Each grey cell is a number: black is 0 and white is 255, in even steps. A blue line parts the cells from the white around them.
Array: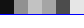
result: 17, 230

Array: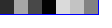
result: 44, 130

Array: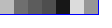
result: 188, 151

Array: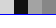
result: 214, 135

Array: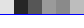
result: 227, 189

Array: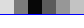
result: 221, 195

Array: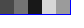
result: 73, 155

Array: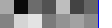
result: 170, 139

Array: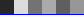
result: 39, 150

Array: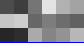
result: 76, 183
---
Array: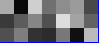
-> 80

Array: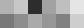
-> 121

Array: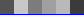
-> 83

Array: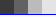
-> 58

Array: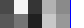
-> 88

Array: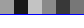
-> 158

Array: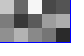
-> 144
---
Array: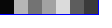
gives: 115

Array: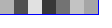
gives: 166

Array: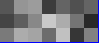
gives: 116

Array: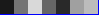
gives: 116

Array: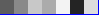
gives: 171

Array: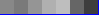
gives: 136

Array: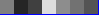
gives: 114

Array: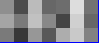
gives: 130
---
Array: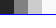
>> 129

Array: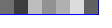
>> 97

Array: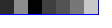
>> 42

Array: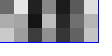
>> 27

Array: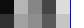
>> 49

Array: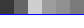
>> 101

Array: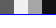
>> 93
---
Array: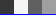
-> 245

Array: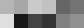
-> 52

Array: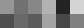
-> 164

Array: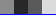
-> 40

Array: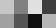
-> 85

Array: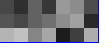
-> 28

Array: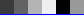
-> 240
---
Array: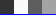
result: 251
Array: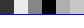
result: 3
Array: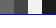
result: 69
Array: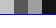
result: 87
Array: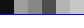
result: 78
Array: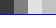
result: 128
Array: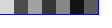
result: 135
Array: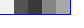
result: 58
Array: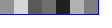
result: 32
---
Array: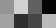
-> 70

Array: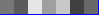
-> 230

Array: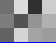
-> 163

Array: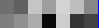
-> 171

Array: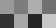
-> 37

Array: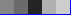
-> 36

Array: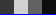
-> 98

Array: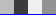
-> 239

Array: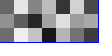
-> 195
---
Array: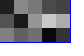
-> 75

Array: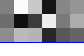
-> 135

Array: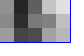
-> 197

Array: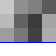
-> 128

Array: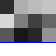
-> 187

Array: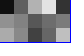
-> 227

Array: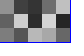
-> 110

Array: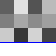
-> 83
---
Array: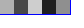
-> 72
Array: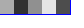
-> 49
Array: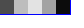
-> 189
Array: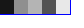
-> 143
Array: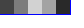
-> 124
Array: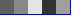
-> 136
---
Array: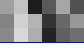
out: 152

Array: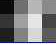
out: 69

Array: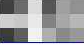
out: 183

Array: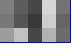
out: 101

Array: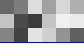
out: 234

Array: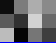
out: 105

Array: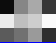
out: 250

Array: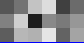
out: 151

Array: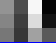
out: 19
